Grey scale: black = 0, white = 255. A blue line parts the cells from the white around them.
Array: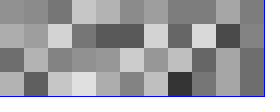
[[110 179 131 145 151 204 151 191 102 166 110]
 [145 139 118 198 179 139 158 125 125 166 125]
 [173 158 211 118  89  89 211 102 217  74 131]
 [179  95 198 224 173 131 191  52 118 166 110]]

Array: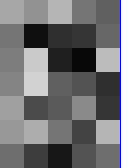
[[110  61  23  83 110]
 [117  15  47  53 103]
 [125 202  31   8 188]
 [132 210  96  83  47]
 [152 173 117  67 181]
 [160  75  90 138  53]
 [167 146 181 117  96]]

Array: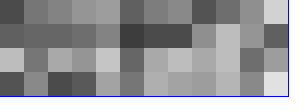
[[ 75 118 131 149 157  96 125 137  83 110 143 210]
 [ 83 137  75  89 163 118 175 163 157 181 137 225]
 [ 96 102 102 110 131  61  75  75 143 189 149  96]
 [189 118 169 149 197 102 169 189 169 189 110 157]]

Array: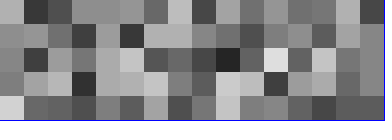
[[126 163 183  49 171 177 196 126  92 203 189  63 156 171 104 134]
 [134  63 156 118 171 196  85 104  71  37  98 222  98 196 118 134]
 [142 149 112  63 156  56 177 177 134 112  79 126 142  92 163 134]
 [177  56  79 142 142 149 104 189  71 163 112 149 112 118 177  71]
 [210 104  98  79 126  92 163  79 118 196 126 134  98  71  92  92]]

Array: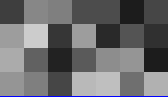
[[ 62 135 127  76  76  28  70]
 [149 127  70 185 191 111 177]
 [157 204  54 157  41  84  48]
 [171  97  34  90 141 149  28]]

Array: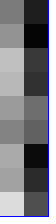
[[123  30]
 [131  97]
 [147   5]
 [155 110]
 [162  43]
 [170  11]
 [184  49]
 [192  57]
 [220  79]]

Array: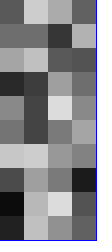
[[ 12 184 220  83]
 [ 33 192 145  97]
 [ 41  61 159 110]
 [ 75 159 122  27]
 [ 89 205 171  97]
 [110 110  54 178]
 [116  68 122 165]
 [137  68 220 137]
 [165 192  89  83]
 [199 205 152 130]]

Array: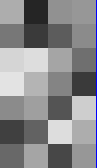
[[ 64  98 221 173]
 [104 165  71 151]
 [119  58  92 139]
 [139 159  84 206]
 [173  37 145 151]
 [213 221 165 111]
 [227 180 132  58]]

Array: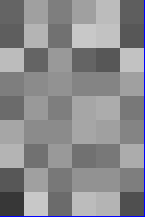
[[ 55 200 107 188 180  79]
 [ 87 160 120 146 146 126]
 [ 94 180 113 200 194  87]
 [100 160 126 160 188  94]
 [107 153 126 166 172 120]
 [126 139 146 132 132 160]
 [166 139 139 166 160 132]
 [180 113 153 113 120 172]
 [188 100 153 100  87 194]]
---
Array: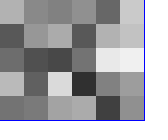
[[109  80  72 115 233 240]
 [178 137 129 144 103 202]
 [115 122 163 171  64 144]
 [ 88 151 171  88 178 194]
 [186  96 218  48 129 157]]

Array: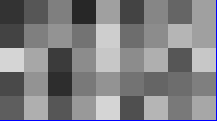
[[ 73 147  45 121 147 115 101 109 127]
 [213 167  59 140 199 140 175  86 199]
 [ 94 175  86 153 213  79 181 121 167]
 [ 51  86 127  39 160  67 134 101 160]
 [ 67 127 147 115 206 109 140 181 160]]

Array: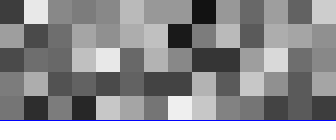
[[124 173  82  98  74  98  67  67 179  90 199 144  90 165]
 [ 74 110 104 192 232 104 179 136  53  53 158 217 110 136]
 [158  74 110 165 144 173 192  25 124 186  90 173 165 144]
 [117  45 124  39 199 165 117 239 199 130 117  67  90  61]
 [ 61 232 136 124 136 186 152 152  18 152 104 158  98 205]]

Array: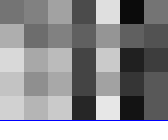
[[174 109 129  96 149  96  82]
 [116 129 162  75 223  11 116]
 [195 143 168  68 162  53  88]
 [217 168 187  68 202  32  61]
 [209 181 202  38 231  19  88]]

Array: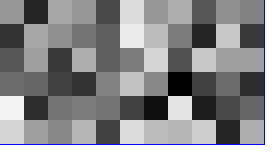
[[ 87 159  57 174  95 124 213  81 200 159 159]
 [108 102  65  51 130 194 136   1  65 108  45]
 [243  45 116 124 116  65  15 228  29  73 102]
 [213 159 136 182  65 220 188 182 206  37 174]
 [ 51 167 144 116  95 235 188 124  37 200  57]
 [151  37 167 151  73 220 151 174  87 144 130]]

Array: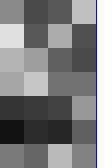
[[ 18  45  39  96]
 [ 53  59  67 151]
 [137  75  89 191]
 [179 157  96  75]
 [165 198 114 114]
 [224  89 171  81]
 [122 102 185 130]]

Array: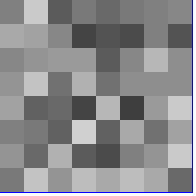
[[128 202  91 121 105 121 128 135]
 [128 121  97 208  97 169 113 162]
 [162  97 105  68 183  62 154 202]
 [148 195 113 177 113 142 142 142]
 [169 162 135  68  83  75 128  83]
 [121 195 148 189 169 189 169 105]
 [135 148 154 154  91 135 183 142]
 [148 105 177  91  75 128 148 202]]

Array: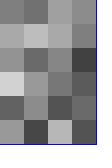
[[ 98 140  83 106]
 [210 153 119  91]
 [147 106 134  65]
 [127 113 160 140]
 [168 189 168 127]
 [153  71 183  83]]
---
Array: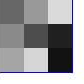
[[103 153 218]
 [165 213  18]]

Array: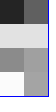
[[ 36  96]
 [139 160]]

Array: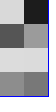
[[217  28]
 [220 219]]

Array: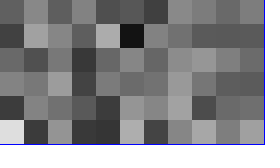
[[ 96 136  94 130  79  87  64 137 124 105 125]
 [105  80 120  56 103 134 102 140 150 127 107]
 [ 60 131 113  89  60 149 134 162  76 106 111]]

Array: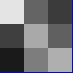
[[228 100  59]
 [ 26 125 175]]

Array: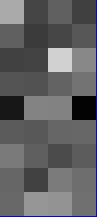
[[170  69  96  64]
 [ 65  67 209 136]
 [ 23 131 130   3]
 [122  95  75  92]
 [104 150 147 112]]
